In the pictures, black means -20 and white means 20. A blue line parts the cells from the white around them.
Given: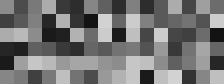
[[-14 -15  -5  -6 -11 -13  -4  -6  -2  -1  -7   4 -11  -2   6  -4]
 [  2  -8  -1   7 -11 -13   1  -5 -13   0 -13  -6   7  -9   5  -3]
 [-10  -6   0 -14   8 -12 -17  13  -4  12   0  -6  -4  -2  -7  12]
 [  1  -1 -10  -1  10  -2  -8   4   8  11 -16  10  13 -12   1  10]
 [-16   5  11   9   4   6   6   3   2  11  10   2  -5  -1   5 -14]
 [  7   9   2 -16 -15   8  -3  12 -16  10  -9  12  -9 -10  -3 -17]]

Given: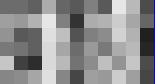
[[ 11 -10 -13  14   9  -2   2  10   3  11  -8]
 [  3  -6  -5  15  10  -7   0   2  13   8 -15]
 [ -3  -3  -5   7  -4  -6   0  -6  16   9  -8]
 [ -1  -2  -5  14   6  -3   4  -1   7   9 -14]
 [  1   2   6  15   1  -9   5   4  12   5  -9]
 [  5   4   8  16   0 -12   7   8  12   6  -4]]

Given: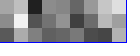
[[ -6   7   0  -5  -4  -1  -8  -9   8]
 [  6  10 -15   2   1  -4   4  11  15]
 [  2  18  -7  -2   3 -10  -3   9   5]]

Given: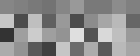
[[ 11  -8  10  -5   4  -8   2   6   9  -4]
 [  1   0  -1  -2   1   4  -1  -1   2   0]
 [  7   3  -6 -10  11  -3   7  -6   9   6]
 [-12   5  12   5   3  15  -7  14  10   4]]

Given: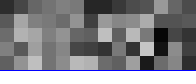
[[-13  -9  -4  -2   0  -1 -14 -14 -11  -8  -7   4  -4  -8]
 [  0  -6   5  -2   1  -9 -10 -12  -1 -12  11 -17   2 -10]
 [ -5   3  10  -2   2   9   8  -3  -5   5 -16  -3   1 -13]
 [ -6   6   0  -1  -3   3 -10   4   1   2   7  -7  -7  -6]
 [ -3   8   6   0   3  -4  -5  10  -5   9  -1 -19  -9 -12]]

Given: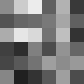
[[  1 -15 -12  -6   5  -8]
 [-10 -13   0  -8   3  -4]
 [ -9  -6  -2   5   2   4]
 [ -7  -4  -3  -1   6  -5]
 [  2  12  17  -5   8 -11]
 [  7  16  14  -2  10 -12]]
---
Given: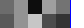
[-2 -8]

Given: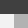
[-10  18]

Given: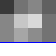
[-5 14  6]

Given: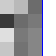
[-3 -3 15]

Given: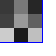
[-14   4  12]

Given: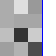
[ 4  6 10]
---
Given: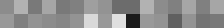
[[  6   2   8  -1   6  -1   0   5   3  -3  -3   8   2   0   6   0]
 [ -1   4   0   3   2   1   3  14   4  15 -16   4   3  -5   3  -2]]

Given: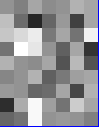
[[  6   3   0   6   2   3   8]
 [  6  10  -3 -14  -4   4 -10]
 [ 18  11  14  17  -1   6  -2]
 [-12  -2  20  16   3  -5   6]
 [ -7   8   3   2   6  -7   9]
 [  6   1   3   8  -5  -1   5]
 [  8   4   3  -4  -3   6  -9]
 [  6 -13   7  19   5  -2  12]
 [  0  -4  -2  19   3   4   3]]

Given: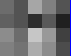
[[ -7  -3  -7   6   0]
 [-15  -5  -7 -13  -6]
 [-10   2  -3  11   4]
 [ -8   0  -2   7   2]]

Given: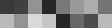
[[ -2 -11 -10   3 -14  -1   4   7]
 [  9   9   3  14  11 -14  -4  -8]]

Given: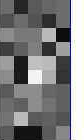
[[ -3  -3 -14  -6  -4]
 [ -3  -7  -3  -7 -13]
 [-18   2  -1  -1   9]
 [  5 -10  -5   0 -13]
 [-11   5 -16  10   9]
 [-12   2 -16  18   7]
 [ -5  -6   2   2  -4]
 [ -5  -3  -5   2  -2]
 [ -7  -2   9  -6  -5]
 [  1  -6 -17 -17  -6]]

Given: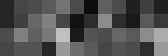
[[-15 -14  -9  -8  -6  -2  -8 -18  -5  -8 -15 -10]
 [-11 -14 -10  -4   0  -9 -17 -13   2 -13 -16  -6]
 [  7  -8   0  -5  -1  10 -16  -7  -8  -4  -6   2]
 [  4  -9  -7  -7 -14   4  -3  -6  -9  -7  -8 -13]]

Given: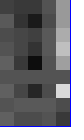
[[  4 -10 -11 -11  -7]
 [  4  -6 -12 -16  -8]
 [  7  -8  -9 -10  -6]
 [ 10  -7  -9 -12  -6]
 [  5  -5 -11 -18  -7]
 [ -7  -7  -7  -7  -7]
 [ 14  -5  -9 -14  -8]
 [ -8  -7  -6  -6  -6]
 [-11  -5  -8  -8  -7]]

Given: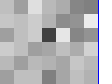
[[  0  10   5  15   9   7   1]
 [ 17  11  10  12   8   2   3]
 [  3   5  10  12 -10  16   1]
 [ 13  12  10   5   6  10   7]
 [  9   9   5   9   8   6  11]
 [  8   5  10  10   0   6  10]]

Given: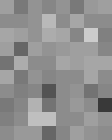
[[  5   5  -1   3   1   3  -1   4]
 [  2   2   2   3   9   2   6   2]
 [  0   6   5   3   7   6   1  12]
 [  1   5  -4   5   3   4   5   5]
 [  6  -2   7   2   2   6   5   6]
 [  2   6  -1   3   1   2   2   6]
 [  1   2   0   1  -7   2   3  -2]
 [-11  -1   1   8  -2   2   4   2]
 [  3   0   2  10  10   2   2   5]
 [  2   2   4   4  -4   1   5   3]]
